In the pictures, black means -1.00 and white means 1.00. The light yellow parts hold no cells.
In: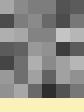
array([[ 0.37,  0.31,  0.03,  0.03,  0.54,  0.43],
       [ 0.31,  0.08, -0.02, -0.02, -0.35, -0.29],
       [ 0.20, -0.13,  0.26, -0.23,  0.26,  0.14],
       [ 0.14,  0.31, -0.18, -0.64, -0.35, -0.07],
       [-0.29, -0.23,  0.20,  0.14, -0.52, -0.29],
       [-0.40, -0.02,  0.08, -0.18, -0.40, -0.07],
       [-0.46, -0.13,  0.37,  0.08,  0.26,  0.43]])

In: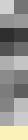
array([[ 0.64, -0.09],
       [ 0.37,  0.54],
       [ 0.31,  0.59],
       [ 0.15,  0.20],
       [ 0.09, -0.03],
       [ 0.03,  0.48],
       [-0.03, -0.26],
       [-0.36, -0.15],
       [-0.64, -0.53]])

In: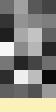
array([[ 0.93,  0.09,  0.43, -0.71],
       [-0.07, -0.71, -0.47, -0.13],
       [-0.13,  0.26, -0.31, -0.47],
       [-0.25, -0.19, -0.36,  0.20],
       [-0.59,  0.15,  0.04, -0.01],
       [-0.65,  0.87,  0.48, -0.91],
       [-0.76,  0.32,  0.53, -0.25]])

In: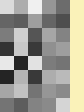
array([[ 0.82, -0.72,  0.77, -0.03, -0.09],
       [ 0.72,  0.36,  0.88,  0.18, -0.15],
       [ 0.30,  0.52, -0.09,  0.18,  0.08],
       [-0.03,  0.62, -0.33,  0.30,  0.03],
       [-0.09, -0.27,  0.03,  0.08,  0.67],
       [-0.21, -0.27,  0.24, -0.21, -0.39],
       [-0.60,  0.57, -0.55,  0.13,  0.24],
       [-0.72,  0.41, -0.55,  0.36,  0.46]])

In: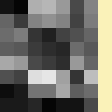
array([[ 0.32,  0.20, -0.43, -0.54, -0.65,  0.20, -0.21],
       [-0.15, -0.03, -0.59, -0.75, -0.48, -0.37, -0.21],
       [-0.21, -0.54,  0.03,  0.14,  0.03, -0.48, -0.03],
       [-0.26, -0.31, -0.54, -0.65, -0.70, -0.15, -0.31],
       [-0.37, -0.48,  0.74,  0.80,  0.26, -0.59,  0.48],
       [-0.80, -0.80, -0.70, -0.96, -0.85, -0.85, -0.43],
       [-0.85, -0.96,  0.37,  0.43,  0.20, -0.43,  0.03],
       [-0.90, -0.80, -0.09, -0.09,  0.32, -0.26, -0.15]])

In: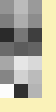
array([[ 0.98, -0.62,  0.41],
       [ 0.31,  0.80,  0.70],
       [ 0.16,  0.47,  0.21],
       [ 0.04,  0.64,  0.47],
       [-0.01,  0.36,  0.10],
       [-0.17, -0.28, -0.22],
       [-0.67, -0.07, -0.51]])

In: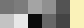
array([[ 0.53,  0.81, -0.91, -0.19, -0.47],
       [-0.09, -0.03,  0.29,  0.13, -0.35]])

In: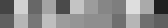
array([[-0.25,  0.43, -0.07,  0.49,  0.22,  0.17,  0.11,  0.11, -0.13,
         0.43, -0.13, -0.25],
       [-0.47,  0.64, -0.19,  0.28, -0.42,  0.54,  0.22,  0.05, -0.01,
         0.74,  0.33, -0.75]])

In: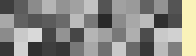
array([[ 0.32, -0.23, -0.34, -0.28, -0.17,  0.47, -0.06, -0.68,  0.09,
         0.32,  0.47, -0.62, -0.40],
       [ 0.09,  0.58,  0.70, -0.45,  0.15, -0.45,  0.42,  0.26, -0.06,
         0.37, -0.40,  0.58,  0.64],
       [-0.51, -0.28,  0.09,  0.42,  0.15,  0.26,  0.52, -0.34,  0.26,
         0.21, -0.23,  0.15, -0.34],
       [-0.57,  0.64, -0.62, -0.51, -0.57, -0.06,  0.32, -0.12,  0.58,
        -0.17, -0.57,  0.47, -0.01]])
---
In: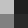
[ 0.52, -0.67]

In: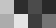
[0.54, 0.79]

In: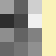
[ 0.26, -0.45,  0.01]

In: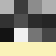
[ 0.42, -0.38, -0.08]

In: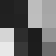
[-0.75, -0.73, -0.78, -0.15]

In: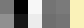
[-0.06, -0.83]

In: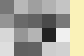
[-0.07, -0.17,  0.41,  0.61]

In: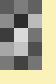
[-0.28, -0.65, -0.09]

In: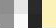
[0.11, 0.96]
